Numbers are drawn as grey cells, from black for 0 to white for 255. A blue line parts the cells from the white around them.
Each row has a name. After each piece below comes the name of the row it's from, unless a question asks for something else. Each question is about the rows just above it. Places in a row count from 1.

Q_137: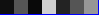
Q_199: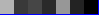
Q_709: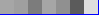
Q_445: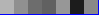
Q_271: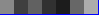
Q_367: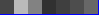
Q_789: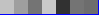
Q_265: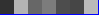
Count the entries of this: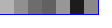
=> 7
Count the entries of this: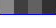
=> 4
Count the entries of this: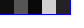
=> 5
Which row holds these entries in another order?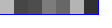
Q_265
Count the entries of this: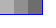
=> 3
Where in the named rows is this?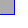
Q_271, 7

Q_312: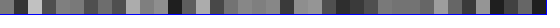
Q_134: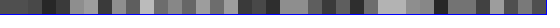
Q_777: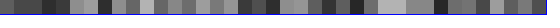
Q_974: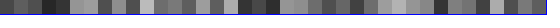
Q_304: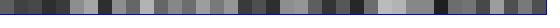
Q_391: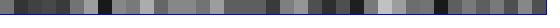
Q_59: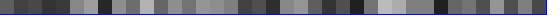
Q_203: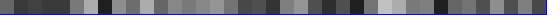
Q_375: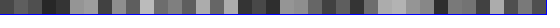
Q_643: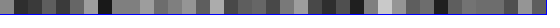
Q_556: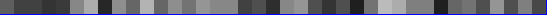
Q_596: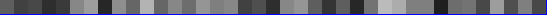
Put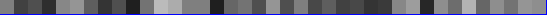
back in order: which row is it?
Q_59
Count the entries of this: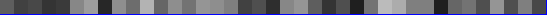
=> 39
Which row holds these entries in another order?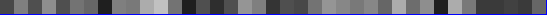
Q_203
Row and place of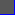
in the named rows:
Q_304, 25
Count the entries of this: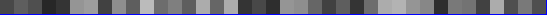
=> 39
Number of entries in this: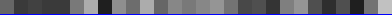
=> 28
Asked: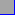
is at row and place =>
Q_304, 7

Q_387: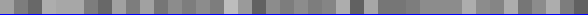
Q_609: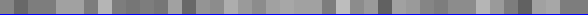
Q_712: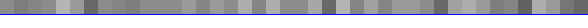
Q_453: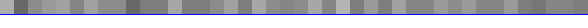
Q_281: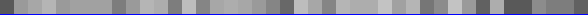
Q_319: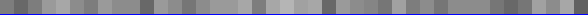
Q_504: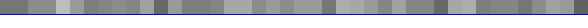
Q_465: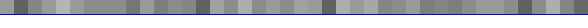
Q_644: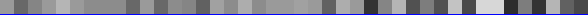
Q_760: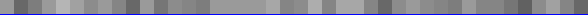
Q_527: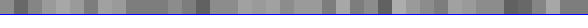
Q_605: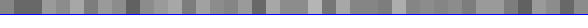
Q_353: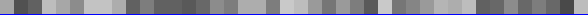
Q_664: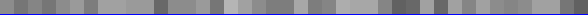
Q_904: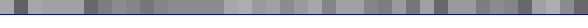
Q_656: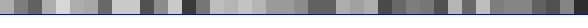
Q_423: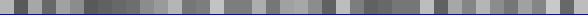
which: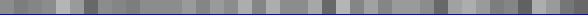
Q_712
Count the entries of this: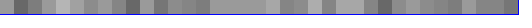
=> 37
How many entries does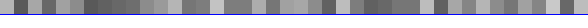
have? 42
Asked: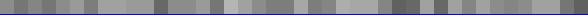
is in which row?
Q_664
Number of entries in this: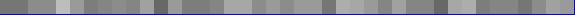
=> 41
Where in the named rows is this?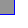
Q_609, 15
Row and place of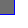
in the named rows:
Q_423, 10

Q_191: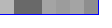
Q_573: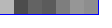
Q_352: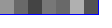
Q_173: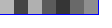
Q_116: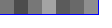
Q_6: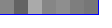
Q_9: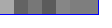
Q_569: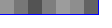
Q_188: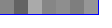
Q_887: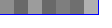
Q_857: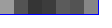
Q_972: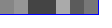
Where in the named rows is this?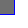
Q_887, 6
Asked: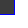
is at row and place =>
Q_857, 4

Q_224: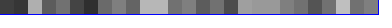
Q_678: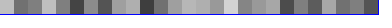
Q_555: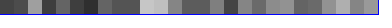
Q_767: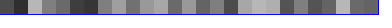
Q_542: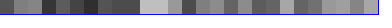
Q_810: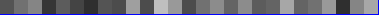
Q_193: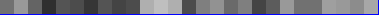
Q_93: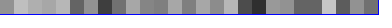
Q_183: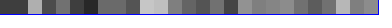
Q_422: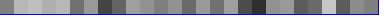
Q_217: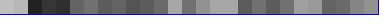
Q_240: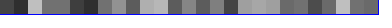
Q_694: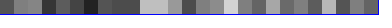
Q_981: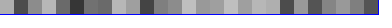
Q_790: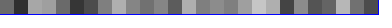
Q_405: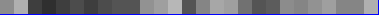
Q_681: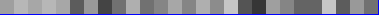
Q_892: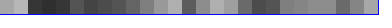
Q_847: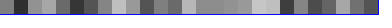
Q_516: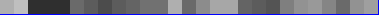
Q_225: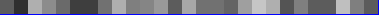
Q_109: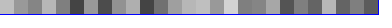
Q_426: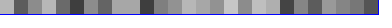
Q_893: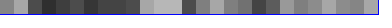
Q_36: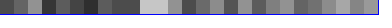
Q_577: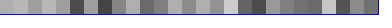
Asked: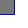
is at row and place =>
Q_426, 26
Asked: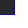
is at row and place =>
Q_183, 7

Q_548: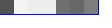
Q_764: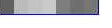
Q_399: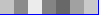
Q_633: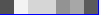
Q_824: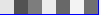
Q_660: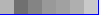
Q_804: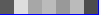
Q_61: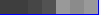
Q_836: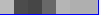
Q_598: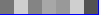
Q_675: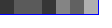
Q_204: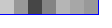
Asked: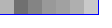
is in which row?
Q_660
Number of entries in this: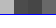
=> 4
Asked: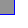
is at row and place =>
Q_633, 5
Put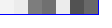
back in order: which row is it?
Q_548

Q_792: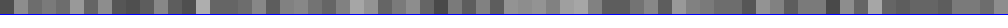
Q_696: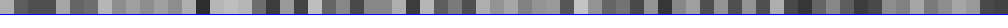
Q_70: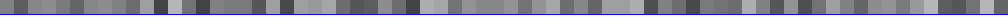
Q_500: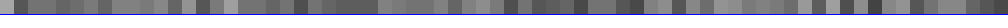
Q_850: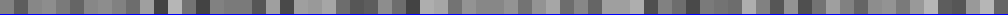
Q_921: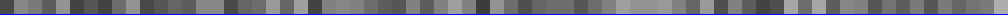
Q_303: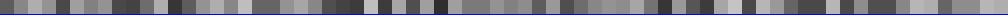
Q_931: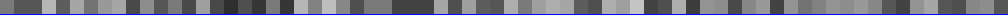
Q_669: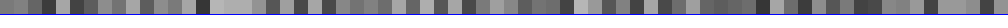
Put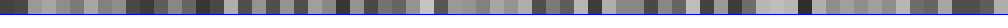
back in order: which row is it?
Q_696
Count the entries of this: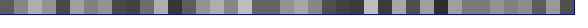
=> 41

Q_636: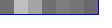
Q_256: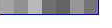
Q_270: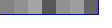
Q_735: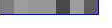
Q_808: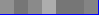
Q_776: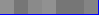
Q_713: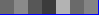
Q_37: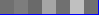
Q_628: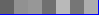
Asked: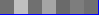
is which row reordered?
Q_37
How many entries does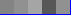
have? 5
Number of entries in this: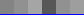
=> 6
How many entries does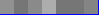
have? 7
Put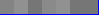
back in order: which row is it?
Q_776
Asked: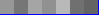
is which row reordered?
Q_256

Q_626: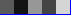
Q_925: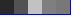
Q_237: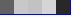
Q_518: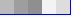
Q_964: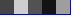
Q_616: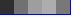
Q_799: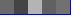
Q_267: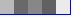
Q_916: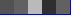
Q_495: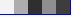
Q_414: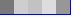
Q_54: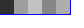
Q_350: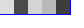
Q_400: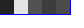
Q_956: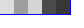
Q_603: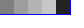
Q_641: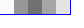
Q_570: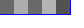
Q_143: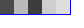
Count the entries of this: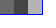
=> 3
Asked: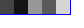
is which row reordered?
Q_626
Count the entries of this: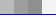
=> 4
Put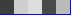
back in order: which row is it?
Q_143
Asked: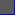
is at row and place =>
Q_626, 1
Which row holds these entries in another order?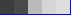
Q_350

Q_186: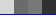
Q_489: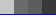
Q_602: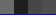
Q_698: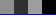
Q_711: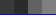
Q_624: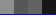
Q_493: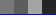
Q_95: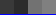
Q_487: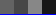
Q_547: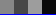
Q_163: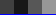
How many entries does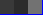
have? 3
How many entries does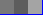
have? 3
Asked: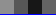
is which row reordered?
Q_624
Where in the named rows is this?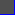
Q_602, 4
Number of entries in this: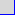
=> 1

